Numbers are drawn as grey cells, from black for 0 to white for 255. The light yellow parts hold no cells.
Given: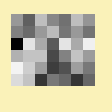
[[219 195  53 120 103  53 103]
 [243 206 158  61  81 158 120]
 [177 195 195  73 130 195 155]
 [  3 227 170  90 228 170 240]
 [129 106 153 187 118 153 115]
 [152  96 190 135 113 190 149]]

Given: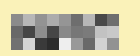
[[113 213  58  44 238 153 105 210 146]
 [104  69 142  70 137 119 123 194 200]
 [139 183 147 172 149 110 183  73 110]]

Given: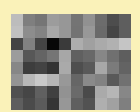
[[ 94  75  91  53 151  95  82 175 161 127]
 [ 80  70  96  64 146 106  74 170 182 135]
 [148 184 201 182 152 102 138 130  89 113]
 [135  61  67  51 170  78  89 168 123  99]
 [156  87 100 117 167  96 104 135 112  94]
 [ 67 129  68   7  58 173 160 170 177 197]
 [192 141 131 167 151 115 152 106  69  94]
 [188 127 117 156 151 116 145 108  77  94]]

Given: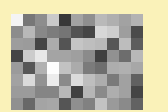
[[144 104 164 167  85 143 129 195 154 138  98]
 [155 155 133 133 184  64 182 138 174 161  69]
 [162 218 146 236 138 219 190 173 122 161  97]
 [155  87 177 253 194 171 123 110 173 176 167]
 [ 69 204 232 164 164 159 139  64 145 109 184]
 [157 155  68 172  84 197 190 185  86 189  93]
 [140 184 136 124 117  83  69 215 205 158  75]
 [244 119 141 202  56 163 143 185 175 162 179]]

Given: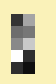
[[ 46  15]
 [254  46]
 [137 201]
 [109 119]
 [ 52 165]]

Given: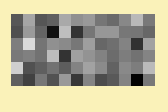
[[ 95  65 119  82 153  55 132  76  89 131   2 120]
 [207  81  95 114  93 131 162 139  98 137 125 186]
 [121 128 114 189  51 160 147 130 108 125 114 132]
 [126 218 116 144 138 119 158 103 111 131  49 161]
 [ 79 154 100  16 190  51 118 151 151 119 118 103]
 [ 87 165  86  96 169 144 153 118 106 136 185 121]]

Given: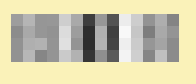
[[146 183 134 148 202 178  53 143  90 243 207 134 191 139]
 [146 175 178 148 224 148  44 178  68 238 203 150 164 139]
 [140 169 150 146 220 157  45 176  64 248 198 125 169 148]
 [157 181 150 151 206 169  62 151  83 236 205 147 174 132]]

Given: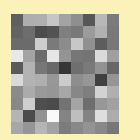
[[167 149 181 162 124 136 147 136 119]
 [181  75 146 249 132 190 131 222 172]
 [136 206  79  75 115 164 110 151 161]
 [139 171 153 150 167 135 126 210 175]
 [217 179 175 151 203 142 150  64 149]
 [ 90 179 119 105  54 111 121 147 103]
 [232 164 108 230 148 118 116 218 159]
 [107 107 206 122 140 199 144  93 120]
 [ 99 109  76  83 127 121 155 177 121]
 [ 95 174 175 198 163 143  87 184 123]]
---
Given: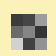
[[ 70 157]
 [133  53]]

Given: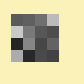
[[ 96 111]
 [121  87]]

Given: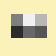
[[240 183]
 [104  86]]

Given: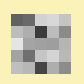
[[105 210]
 [174  59]]

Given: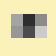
[[ 46 139]
 [ 76 203]]

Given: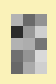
[[105 146]
 [152 207]]
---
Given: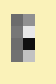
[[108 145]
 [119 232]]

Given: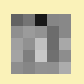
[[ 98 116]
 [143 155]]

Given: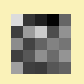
[[220  54]
 [ 62 156]]

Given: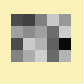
[[ 75  65]
 [160 140]]

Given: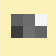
[[ 97 108]
 [ 61 112]]

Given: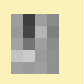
[[158  62]
 [153  70]]

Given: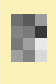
[[111  89]
 [131 122]]

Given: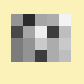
[[148  43]
 [ 72 166]]

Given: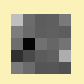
[[191 108]
 [125 106]]
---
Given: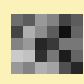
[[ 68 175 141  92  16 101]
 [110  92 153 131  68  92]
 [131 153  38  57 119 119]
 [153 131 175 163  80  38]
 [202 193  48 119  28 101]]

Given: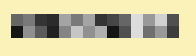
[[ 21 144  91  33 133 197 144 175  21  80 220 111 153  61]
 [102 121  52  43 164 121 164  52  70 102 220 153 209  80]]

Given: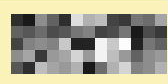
[[ 46  25 141  98  46 222 177 189  67  57 118 108 165]
 [ 67 130 141 130 200  35  35 243 200 252  35 118  98]
 [ 87  46 189 165 153 177  25 108 177 212 130 141 177]
 [ 98  87 108  76  87 118 130  67  76 118  25  76  57]
 [141 165  57 153 165 212 153 243 189 153  98 141 153]]

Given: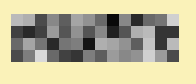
[[ 65  41  65 155  85 146  85 136  32  85 175 186  53  53]
 [ 75 126 217 105  65  53 126  94 155 136 146 208 155  75]
 [105 165 117  41 117 126  20 175 165 146  94 196  53 186]
 [186 175  75 136  94 165 146 105   9 136  41 105 117 208]]

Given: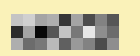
[[ 43 164   7  86 196 120 231 142 108]
 [174 108 120 186  96 153 130  76 142]
 [196 208 164 174  54 164  76 130  86]]

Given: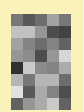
[[ 48 202 140 131 171]
 [ 98 150 171 202  98]
 [119  89 109 162 119]
 [150 140  77 150 214]
 [162 131 109 131  98]
 [181 119 181 181 109]
 [193 193 150  77  67]
 [224  89 171 131  77]]

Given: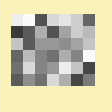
[[ 58  91 174  82 163 205 186]
 [ 91 142 112 216 174  70 123]
 [102 186 132 112 174 132 250]
 [112 216 132 151 238 196  70]
 [196  91 151 151 142 163 196]
 [238 250  82 216 228 205 102]]

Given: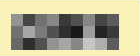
[[104  46  81 147 166 135 197 175  92]
 [114 166 123  81  46  25 157  36  58]
 [147  70 114 135  58  81 135  70  92]]
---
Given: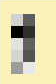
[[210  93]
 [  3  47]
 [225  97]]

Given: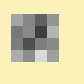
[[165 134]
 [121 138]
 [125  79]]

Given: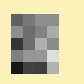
[[ 98 119]
 [141 109]
 [ 54 110]]

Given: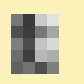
[[118  58]
 [ 80  60]
 [126  76]]

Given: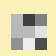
[[186  62]
 [184 184]
 [144 236]]

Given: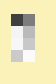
[[ 63 125]
 [244 186]
 [247 200]]

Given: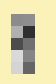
[[140 142]
 [176  47]
 [ 76 112]]
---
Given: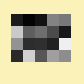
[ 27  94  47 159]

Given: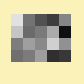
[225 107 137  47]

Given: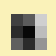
[ 65   8 148]

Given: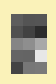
[ 93  66 168]

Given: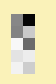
[135 202]

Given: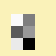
[250 152]

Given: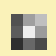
[ 81 238  74]

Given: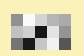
[145 208 198]

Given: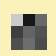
[202 100  76]
